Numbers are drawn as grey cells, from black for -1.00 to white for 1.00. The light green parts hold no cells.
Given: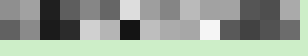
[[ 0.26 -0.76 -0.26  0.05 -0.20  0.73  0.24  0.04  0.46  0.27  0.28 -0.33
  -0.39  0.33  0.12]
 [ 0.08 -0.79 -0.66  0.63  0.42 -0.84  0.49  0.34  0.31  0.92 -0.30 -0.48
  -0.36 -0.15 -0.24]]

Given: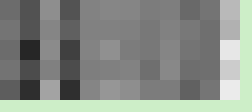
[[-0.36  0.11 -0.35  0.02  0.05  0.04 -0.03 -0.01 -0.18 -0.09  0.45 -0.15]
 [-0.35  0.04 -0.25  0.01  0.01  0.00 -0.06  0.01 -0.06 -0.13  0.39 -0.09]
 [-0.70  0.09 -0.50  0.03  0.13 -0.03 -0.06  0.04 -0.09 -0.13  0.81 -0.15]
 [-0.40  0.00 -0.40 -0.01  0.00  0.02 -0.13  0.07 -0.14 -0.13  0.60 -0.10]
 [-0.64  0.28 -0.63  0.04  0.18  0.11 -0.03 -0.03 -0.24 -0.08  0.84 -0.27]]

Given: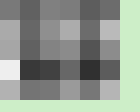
[[-0.24  0.00 -0.03 -0.27 -0.15 -0.05]
 [-0.19  0.12  0.35 -0.15  0.46  0.33]
 [-0.24  0.03  0.09 -0.34  0.10  0.30]
 [-0.55 -0.49 -0.19 -0.62 -0.28  0.87]
 [-0.09 -0.07  0.21 -0.07  0.42  0.40]]

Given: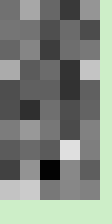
[[ 0.31 -0.19 -0.55  0.17 -0.11]
 [-0.10 -0.38 -0.16 -0.40 -0.08]
 [ 0.04 -0.52 -0.14 -0.06 -0.20]
 [-0.29 -0.16 -0.60  0.54  0.34]
 [-0.25 -0.25 -0.61 -0.25 -0.39]
 [-0.63 -0.13 -0.39 -0.22 -0.38]
 [ 0.19 -0.07 -0.41  0.01 -0.03]
 [-0.17 -0.29  0.75 -0.01 -0.29]
 [ 0.15 -0.98  0.07 -0.26 -0.49]
 [ 0.59 -0.06  0.06  0.01  0.53]]

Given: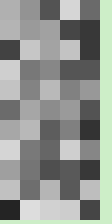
[[ 0.15 -0.35  0.68 -0.17  0.38]
 [ 0.21  0.26 -0.45 -0.56  0.41]
 [ 0.55  0.28  0.53 -0.55 -0.48]
 [-0.06  0.06 -0.33 -0.33  0.62]
 [ 0.03  0.45  0.01  0.19  0.53]
 [ 0.30  0.10  0.21 -0.35 -0.16]
 [ 0.44 -0.27  0.00 -0.60  0.31]
 [-0.05 -0.20  0.62  0.05  0.67]
 [-0.08 -0.38 -0.30 -0.56  0.25]
 [-0.14  0.42 -0.30  0.49  0.51]
 [ 0.73  0.64  0.61 -0.46 -0.72]]

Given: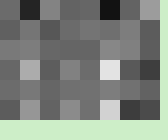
[[-0.72  0.03 -0.22 -0.20 -0.86 -0.22  0.22 -0.16]
 [-0.08 -0.32 -0.16 -0.09 -0.13 -0.02 -0.28 -0.25]
 [-0.02 -0.19 -0.21 -0.21  0.06  0.00 -0.27 -0.05]
 [ 0.35 -0.27  0.01 -0.15  0.78 -0.30 -0.51 -0.19]
 [-0.06 -0.20 -0.12 -0.11 -0.02 -0.11 -0.23 -0.15]
 [ 0.18 -0.22  0.09 -0.12  0.65 -0.52 -0.41 -0.28]]

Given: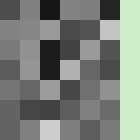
[[ 0.01 -0.83  0.03 -0.01 -0.72 -0.39]
 [ 0.05  0.21 -0.42 -0.35  0.53  0.03]
 [ 0.14 -0.78 -0.48  0.21 -0.34 -0.04]
 [ 0.18 -0.77  0.39 -0.20 -0.42 -0.29]
 [-0.20  0.22 -0.44 -0.11  0.14 -0.08]
 [-0.45 -0.48 -0.26  0.00 -0.17 -0.22]
 [ 0.00  0.61 -0.01 -0.27 -0.04 -0.23]]

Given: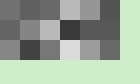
[[-0.25 -0.18  0.45  0.18 -0.35 -0.11]
 [ 0.04  0.46 -0.55 -0.32 -0.32 -0.21]
 [-0.48 -0.07  0.72  0.22 -0.18  0.05]]
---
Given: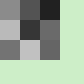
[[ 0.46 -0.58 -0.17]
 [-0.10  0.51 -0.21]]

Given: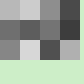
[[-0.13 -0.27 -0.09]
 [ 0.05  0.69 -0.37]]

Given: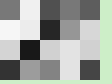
[[ 0.93  0.85 -0.70]
 [ 0.66 -0.81  0.64]]

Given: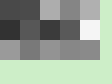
[[-0.61 -0.32 -0.54]
 [ 0.21 -0.05  0.15]]

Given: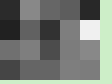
[[-0.74 -0.24 -0.61]
 [-0.12 -0.01 -0.40]]

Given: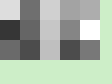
[[-0.58 -0.21  0.55]
 [-0.17 -0.40  0.50]]

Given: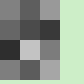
[[-0.20 -0.41 -0.55]
 [-0.64  0.53 -0.03]]

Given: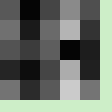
[[-0.12 -0.80 -0.17]
 [-0.35 -0.53 -0.26]]
